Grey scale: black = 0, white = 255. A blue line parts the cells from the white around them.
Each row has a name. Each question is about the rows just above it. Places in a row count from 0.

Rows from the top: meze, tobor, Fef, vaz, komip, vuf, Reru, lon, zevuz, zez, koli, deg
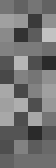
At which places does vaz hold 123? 1 2
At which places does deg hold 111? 1 2 3
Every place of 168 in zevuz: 0 2
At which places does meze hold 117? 0 2
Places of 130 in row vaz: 0
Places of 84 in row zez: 0 1 3
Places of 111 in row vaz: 3

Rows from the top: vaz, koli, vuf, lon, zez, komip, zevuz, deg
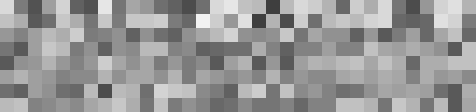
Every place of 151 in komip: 3 15 17 21 31
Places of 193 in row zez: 25 27 32 33
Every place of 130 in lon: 12 19 21 22 24 25

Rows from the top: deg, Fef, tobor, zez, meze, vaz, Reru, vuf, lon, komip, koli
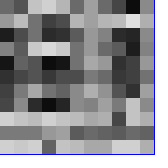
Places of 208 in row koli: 0 2 8 9
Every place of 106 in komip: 6 9

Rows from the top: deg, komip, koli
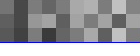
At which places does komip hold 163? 3 5 7 9
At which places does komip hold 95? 0 4 8
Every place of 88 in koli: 0

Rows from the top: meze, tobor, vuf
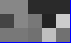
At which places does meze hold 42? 2 3 4
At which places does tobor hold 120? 2
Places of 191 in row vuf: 3
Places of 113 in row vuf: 2 4
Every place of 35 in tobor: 3

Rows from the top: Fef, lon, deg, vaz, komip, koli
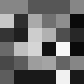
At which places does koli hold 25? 1 2 3 5
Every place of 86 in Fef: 2 3 4
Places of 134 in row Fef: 0 1 5
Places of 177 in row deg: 3
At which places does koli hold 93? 0
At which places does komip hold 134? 5
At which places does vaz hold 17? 3

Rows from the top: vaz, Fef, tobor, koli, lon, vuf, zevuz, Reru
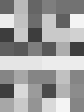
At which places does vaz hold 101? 0 2
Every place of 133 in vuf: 0 2 3 5
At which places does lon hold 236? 3 4 5
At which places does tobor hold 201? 1 3 4
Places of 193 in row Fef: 1
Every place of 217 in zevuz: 1

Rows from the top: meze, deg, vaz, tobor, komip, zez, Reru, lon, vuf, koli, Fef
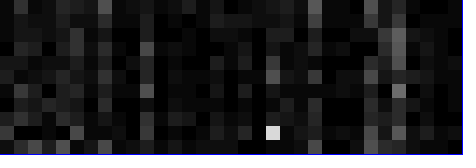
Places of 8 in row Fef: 5 8 11 13 19 20 30 31
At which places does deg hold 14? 2 3 5 6 18 19
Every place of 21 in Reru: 15 19
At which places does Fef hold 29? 3 10
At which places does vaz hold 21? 1 2 4 7 29
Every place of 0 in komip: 8 11 13 14 18 23 24 25 29

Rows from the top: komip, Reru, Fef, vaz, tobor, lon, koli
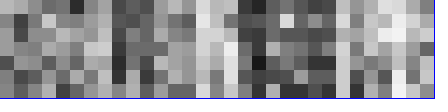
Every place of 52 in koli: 18 20 21 23 25
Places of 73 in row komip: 8 23
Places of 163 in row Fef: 5 25
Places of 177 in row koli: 3 7 9 19 26
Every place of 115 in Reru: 12 16
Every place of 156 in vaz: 0 4 13 29

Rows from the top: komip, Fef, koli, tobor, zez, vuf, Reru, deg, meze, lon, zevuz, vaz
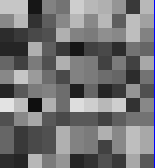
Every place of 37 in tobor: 0 1
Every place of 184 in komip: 6 10
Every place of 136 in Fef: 0 4 6
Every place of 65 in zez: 1 7 9
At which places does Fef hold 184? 1 5 7

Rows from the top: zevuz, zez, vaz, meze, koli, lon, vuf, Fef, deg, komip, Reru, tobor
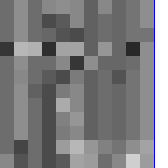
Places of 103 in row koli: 7 8
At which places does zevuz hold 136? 3 5 7

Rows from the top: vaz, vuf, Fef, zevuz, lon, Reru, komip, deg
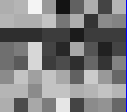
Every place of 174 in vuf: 1 2 5
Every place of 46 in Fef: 0 1 2
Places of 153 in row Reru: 7
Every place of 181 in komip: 0 1 6 8
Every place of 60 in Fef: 3 4 6 7 8
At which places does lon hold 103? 6

